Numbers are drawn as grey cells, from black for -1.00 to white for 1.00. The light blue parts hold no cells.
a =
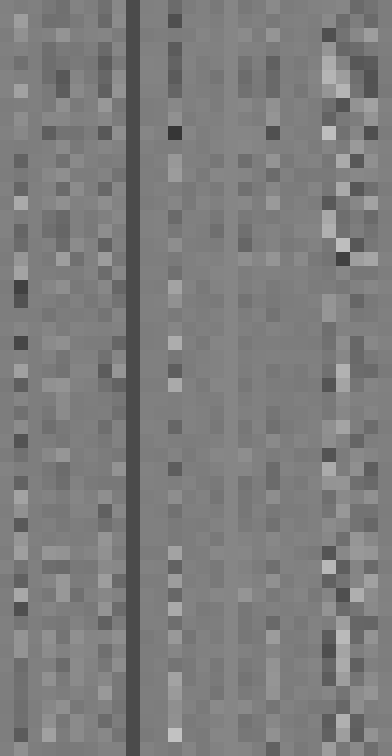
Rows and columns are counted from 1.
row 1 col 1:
0.01
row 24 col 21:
0.00
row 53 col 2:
-0.29
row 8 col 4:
-0.04
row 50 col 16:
-0.08
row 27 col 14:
-0.03
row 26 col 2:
0.02
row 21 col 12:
-0.02
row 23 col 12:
0.00
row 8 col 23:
-0.02
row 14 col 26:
-0.32
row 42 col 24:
-0.24
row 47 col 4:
0.10
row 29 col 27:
0.01
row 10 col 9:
0.12
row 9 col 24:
-0.22
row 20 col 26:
-0.07
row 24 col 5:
-0.03
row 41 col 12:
0.01
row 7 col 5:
-0.27
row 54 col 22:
-0.05
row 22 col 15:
-0.03
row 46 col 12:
-0.01
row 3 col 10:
-0.41
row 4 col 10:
-0.41
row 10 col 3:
-0.01
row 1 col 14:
-0.03
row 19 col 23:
-0.05
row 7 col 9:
0.16
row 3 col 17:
0.05
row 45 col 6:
0.02
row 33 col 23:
-0.03
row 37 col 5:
-0.07
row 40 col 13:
0.28
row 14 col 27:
-0.13
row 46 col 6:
0.13
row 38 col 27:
-0.19
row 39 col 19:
0.00
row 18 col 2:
-0.16

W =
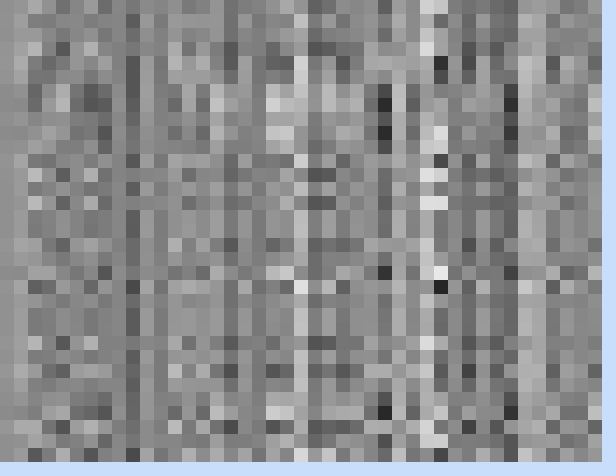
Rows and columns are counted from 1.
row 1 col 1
0.13
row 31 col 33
0.10
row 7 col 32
-0.01
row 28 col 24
0.19
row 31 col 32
-0.09
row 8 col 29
0.49
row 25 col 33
0.02
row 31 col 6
0.23
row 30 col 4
0.24
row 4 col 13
0.34
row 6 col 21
-0.08
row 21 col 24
0.43
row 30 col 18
0.06
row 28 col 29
0.32
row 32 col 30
0.01
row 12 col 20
-0.05
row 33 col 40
-0.08
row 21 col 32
-0.71
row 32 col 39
0.20
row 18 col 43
-0.11
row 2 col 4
-0.03
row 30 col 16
0.47
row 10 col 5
0.17
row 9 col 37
-0.36
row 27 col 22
0.46
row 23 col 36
-0.07
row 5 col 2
0.34
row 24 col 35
0.21
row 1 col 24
-0.13
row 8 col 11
0.22
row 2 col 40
-0.08
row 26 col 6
0.05
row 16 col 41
0.13
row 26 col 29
0.35
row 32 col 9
0.06
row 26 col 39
0.30
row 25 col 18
-0.02
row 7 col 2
0.14
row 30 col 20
0.60

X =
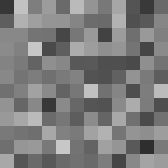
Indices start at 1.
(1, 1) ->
-0.57
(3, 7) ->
0.20
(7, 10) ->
-0.39
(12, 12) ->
0.22
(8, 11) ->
-0.03
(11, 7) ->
-0.22
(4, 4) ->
-0.42
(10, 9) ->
-0.08
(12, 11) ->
0.29
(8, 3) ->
0.07
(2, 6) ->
0.04
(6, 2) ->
-0.09
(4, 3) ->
0.56
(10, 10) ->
0.16
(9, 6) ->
-0.27
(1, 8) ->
-0.06
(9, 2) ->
0.31
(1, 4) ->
0.22
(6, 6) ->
0.02
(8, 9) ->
0.08
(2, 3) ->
0.25
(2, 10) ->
-0.37
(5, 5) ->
0.06
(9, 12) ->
-0.11
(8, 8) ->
-0.36
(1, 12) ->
-0.18
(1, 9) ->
0.30
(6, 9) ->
-0.24
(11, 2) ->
0.18
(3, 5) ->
-0.45
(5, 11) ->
0.12
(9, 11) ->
-0.42
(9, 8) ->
-0.21

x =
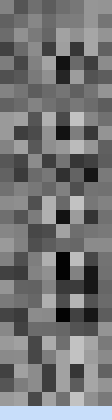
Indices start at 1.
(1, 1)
0.03
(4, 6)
-0.58
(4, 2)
-0.16
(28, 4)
-0.51
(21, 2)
-0.22
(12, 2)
-0.45
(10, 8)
0.16
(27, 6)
-0.58
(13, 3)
-0.16
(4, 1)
-0.49
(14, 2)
0.02
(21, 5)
-0.55
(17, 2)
0.00
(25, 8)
-0.04
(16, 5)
-0.86
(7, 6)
-0.25
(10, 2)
-0.51
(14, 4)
-0.19
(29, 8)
-0.05
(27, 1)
-0.49
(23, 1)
-0.47
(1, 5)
-0.14
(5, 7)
-0.51
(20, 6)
0.02
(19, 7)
-0.44
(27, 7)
0.30
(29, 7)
0.13
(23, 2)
-0.54
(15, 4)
0.38
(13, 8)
-0.04
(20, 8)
-0.11
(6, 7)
-0.35
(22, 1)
-0.04
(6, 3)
-0.04
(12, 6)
-0.58
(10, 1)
0.21
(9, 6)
0.52
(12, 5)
-0.09

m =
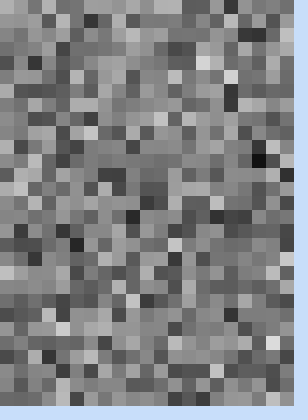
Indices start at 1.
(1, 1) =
0.38
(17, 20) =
-0.21
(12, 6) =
-0.16
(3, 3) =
0.18
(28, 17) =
0.13
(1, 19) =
-0.06
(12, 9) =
-0.03
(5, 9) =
0.27
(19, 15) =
-0.38
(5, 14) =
-0.28
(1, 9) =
0.16
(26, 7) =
0.45
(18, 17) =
-0.16
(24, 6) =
0.14
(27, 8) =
0.31
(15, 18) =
-0.12
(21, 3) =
0.10
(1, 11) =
0.12
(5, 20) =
0.35
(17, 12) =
-0.01
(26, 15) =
0.14
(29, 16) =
0.01
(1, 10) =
0.32
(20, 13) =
-0.30
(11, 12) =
0.06
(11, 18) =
-0.03
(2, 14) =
-0.21
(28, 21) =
-0.14
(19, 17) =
-0.09
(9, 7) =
-0.49
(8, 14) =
-0.21
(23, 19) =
-0.02
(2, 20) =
-0.35
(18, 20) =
0.01
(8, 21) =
0.22
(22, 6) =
-0.27
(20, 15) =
-0.05
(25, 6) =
-0.21
